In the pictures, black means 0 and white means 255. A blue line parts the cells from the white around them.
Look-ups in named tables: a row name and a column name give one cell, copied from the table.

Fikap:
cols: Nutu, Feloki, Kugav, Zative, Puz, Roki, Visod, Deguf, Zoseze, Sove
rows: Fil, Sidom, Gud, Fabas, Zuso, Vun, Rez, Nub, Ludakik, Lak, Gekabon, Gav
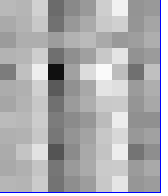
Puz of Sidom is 152
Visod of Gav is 200
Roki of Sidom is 170
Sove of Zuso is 192
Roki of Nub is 151
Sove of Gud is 174
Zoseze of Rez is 149
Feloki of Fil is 181
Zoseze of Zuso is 112
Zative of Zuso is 16
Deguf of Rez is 202
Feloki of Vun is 176
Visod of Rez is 201
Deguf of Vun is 223
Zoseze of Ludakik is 152
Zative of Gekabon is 118
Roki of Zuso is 220
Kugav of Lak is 226
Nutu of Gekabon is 169
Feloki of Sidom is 179
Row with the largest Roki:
Zuso

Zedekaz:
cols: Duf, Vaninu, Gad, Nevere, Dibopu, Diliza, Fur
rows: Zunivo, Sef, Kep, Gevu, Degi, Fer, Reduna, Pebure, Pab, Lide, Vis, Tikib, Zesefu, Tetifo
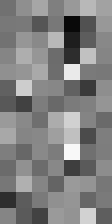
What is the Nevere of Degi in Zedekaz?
109
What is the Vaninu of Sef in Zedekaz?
121
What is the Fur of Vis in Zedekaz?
141
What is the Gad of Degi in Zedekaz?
169
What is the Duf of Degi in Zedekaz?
144
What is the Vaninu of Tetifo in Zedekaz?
90
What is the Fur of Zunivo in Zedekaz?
162
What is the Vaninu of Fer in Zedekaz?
205
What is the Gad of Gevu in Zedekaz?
150
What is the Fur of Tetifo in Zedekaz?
94
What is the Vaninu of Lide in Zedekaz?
103
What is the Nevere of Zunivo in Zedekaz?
127
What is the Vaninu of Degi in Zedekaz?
149
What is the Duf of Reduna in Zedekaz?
88
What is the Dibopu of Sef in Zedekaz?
9
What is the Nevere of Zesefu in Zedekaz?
144
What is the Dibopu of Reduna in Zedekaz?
123
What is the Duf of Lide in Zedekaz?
126
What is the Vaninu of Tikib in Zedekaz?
176
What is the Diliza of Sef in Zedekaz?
81
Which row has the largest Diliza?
Tetifo

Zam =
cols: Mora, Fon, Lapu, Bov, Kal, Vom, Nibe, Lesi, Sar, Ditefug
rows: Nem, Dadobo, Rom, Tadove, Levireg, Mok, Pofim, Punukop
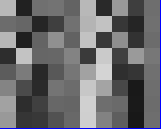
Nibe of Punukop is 130
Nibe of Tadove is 202
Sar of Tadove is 154
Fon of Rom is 31
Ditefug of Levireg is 112
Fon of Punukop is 53
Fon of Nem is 33
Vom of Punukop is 207
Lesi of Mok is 72
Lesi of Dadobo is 55
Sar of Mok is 25
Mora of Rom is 182
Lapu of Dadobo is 37
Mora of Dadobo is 108
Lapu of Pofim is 64
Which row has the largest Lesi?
Nem

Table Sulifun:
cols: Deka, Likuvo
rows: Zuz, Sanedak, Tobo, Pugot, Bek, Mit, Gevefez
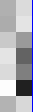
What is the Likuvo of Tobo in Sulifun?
154
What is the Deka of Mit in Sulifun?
253
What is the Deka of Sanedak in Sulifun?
172
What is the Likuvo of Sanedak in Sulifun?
228
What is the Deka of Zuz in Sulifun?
176
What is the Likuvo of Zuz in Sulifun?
219

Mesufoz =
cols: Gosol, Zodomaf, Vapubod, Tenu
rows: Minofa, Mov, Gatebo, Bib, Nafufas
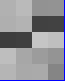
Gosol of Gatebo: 61
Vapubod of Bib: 156
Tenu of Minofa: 147
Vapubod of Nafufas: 170
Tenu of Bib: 148
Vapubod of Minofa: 146
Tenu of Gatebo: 191
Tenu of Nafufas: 133
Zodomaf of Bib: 167
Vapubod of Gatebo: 197
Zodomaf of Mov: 179
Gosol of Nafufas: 181

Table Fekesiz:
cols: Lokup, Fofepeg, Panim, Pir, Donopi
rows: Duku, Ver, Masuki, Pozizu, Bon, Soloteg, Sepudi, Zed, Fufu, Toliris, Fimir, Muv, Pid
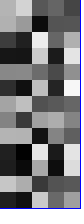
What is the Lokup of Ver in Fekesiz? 177
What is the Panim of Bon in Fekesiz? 108
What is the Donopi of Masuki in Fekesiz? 176
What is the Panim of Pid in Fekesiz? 202
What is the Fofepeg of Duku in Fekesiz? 211
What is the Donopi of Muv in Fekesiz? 88
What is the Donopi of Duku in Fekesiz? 69

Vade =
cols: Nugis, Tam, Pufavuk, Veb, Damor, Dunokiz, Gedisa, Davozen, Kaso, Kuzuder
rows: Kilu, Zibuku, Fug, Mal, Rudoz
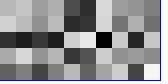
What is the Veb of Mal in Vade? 182
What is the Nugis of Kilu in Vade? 184
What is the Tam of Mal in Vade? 215
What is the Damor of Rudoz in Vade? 185
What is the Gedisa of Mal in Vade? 205
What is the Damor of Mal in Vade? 55
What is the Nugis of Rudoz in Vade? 97
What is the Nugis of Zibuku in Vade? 209
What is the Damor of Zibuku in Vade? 43
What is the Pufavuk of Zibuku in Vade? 145
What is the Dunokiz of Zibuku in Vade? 53
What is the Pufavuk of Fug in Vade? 56
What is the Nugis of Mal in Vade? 170
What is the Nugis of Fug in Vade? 49
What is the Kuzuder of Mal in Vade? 139
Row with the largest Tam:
Mal

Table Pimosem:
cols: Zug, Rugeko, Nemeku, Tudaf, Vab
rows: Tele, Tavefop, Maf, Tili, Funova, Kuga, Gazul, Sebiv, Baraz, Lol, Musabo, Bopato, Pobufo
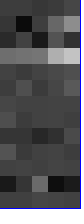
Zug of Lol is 83
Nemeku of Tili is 117
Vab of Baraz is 74
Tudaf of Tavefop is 103
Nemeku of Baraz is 39
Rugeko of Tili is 114
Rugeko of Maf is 66
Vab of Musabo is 66
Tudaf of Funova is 73
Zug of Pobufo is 64

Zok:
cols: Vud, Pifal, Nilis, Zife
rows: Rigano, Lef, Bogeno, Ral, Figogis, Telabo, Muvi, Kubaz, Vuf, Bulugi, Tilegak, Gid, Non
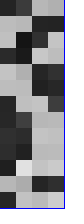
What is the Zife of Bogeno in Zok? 196
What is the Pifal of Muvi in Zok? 191
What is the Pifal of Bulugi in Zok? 33
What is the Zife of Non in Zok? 205
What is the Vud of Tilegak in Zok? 31
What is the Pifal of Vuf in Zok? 44
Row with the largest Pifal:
Tilegak

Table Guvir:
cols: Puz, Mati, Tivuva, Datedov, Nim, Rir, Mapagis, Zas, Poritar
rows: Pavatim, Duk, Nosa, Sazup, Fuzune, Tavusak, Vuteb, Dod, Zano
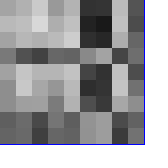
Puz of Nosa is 163
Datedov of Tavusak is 150
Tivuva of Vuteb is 160
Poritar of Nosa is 102
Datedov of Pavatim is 153
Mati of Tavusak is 200
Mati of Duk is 190
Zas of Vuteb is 167
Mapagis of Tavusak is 52
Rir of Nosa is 47
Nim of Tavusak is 185
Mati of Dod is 107
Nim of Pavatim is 179
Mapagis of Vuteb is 57
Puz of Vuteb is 142
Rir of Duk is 34
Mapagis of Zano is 157

